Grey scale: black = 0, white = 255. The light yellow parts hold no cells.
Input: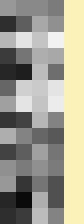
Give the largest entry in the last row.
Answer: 188
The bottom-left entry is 46
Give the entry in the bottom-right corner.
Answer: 131
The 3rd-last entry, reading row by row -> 59
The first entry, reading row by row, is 152
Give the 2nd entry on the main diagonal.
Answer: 94
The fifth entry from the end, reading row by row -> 80
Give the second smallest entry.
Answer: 30
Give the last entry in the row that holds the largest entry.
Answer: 242
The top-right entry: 123
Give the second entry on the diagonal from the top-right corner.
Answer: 168
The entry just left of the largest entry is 196
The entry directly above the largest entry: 144
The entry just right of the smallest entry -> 174
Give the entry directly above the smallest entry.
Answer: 53
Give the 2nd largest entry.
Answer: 236
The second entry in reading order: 137

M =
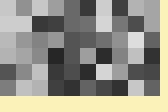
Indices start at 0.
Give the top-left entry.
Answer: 199
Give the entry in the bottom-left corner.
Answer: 125
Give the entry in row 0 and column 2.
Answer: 199
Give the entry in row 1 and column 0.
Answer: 205
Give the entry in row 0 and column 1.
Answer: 145
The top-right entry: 165
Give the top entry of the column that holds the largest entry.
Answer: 179
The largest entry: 221
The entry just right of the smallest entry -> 84
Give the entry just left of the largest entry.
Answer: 145
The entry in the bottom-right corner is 99
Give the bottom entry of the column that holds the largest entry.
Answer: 199
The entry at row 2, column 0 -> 185
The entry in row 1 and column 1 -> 205
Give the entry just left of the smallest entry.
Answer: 137

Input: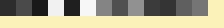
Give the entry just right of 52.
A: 95
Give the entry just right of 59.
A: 52

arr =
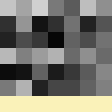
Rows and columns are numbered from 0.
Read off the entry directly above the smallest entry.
48
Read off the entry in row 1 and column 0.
48
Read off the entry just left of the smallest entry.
56
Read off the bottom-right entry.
128
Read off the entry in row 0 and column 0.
196
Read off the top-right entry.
143
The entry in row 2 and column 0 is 34
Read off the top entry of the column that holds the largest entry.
208
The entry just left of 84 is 34
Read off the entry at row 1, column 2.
19
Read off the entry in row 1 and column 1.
149
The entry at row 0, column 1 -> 164
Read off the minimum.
6

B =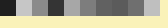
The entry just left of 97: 125
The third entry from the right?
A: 91
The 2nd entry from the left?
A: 198

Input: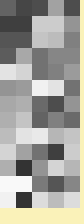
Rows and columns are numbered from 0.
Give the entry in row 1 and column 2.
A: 204
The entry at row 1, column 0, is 63
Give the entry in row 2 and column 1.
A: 85
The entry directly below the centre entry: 99
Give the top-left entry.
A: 99
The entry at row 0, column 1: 70
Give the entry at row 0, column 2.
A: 77
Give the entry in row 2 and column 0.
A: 85
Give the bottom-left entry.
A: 241
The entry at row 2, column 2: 196

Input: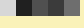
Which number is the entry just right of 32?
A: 80
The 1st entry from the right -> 110
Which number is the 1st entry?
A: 215

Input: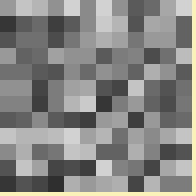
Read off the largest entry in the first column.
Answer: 196
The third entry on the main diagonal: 112
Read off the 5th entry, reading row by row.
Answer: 210
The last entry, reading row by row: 124
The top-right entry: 210
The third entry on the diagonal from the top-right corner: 153
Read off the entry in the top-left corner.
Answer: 153
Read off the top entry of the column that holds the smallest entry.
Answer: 145
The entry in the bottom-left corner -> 54
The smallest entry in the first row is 90
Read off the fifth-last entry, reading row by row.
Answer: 175
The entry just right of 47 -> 175
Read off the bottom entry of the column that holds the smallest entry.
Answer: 47
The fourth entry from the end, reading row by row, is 69
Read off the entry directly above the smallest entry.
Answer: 69
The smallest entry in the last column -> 83
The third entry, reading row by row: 181
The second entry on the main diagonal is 90
